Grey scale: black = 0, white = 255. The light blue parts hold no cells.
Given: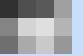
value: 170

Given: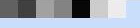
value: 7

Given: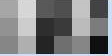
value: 111

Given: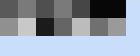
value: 188

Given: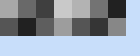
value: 85

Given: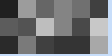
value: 52

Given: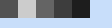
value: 100

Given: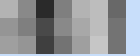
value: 159

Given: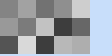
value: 61

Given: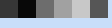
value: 161
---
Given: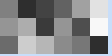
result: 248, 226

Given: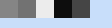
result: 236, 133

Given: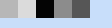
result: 219, 183

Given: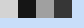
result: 211, 160

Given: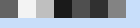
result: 243, 191

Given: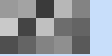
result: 201, 192

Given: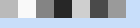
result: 249, 207

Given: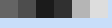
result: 221, 181
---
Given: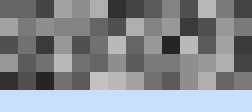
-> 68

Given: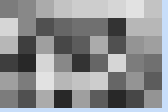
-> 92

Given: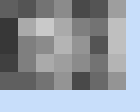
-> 180

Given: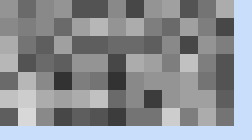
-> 94

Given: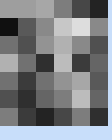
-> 101

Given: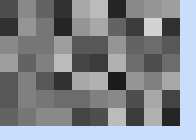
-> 68

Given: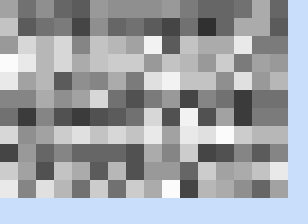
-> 233

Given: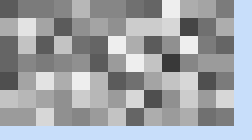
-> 215
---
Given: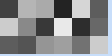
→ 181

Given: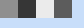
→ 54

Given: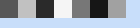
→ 193

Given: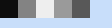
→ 131

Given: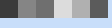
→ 133

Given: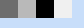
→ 185

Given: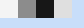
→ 140

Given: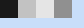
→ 194

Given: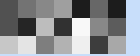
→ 115

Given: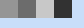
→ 108
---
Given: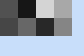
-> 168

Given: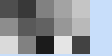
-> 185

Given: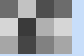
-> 214

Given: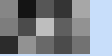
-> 146

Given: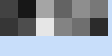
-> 120

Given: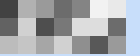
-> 108

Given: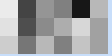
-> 161
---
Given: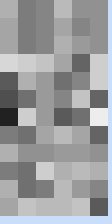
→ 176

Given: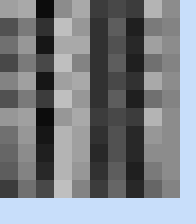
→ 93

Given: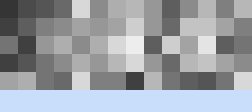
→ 64

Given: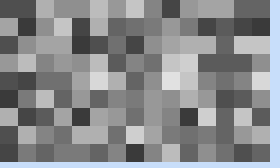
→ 79

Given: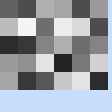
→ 155

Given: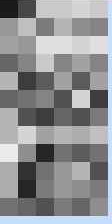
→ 172
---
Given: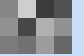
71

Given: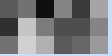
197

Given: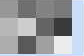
205

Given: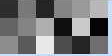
132

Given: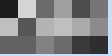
86

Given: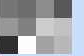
129

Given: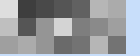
85
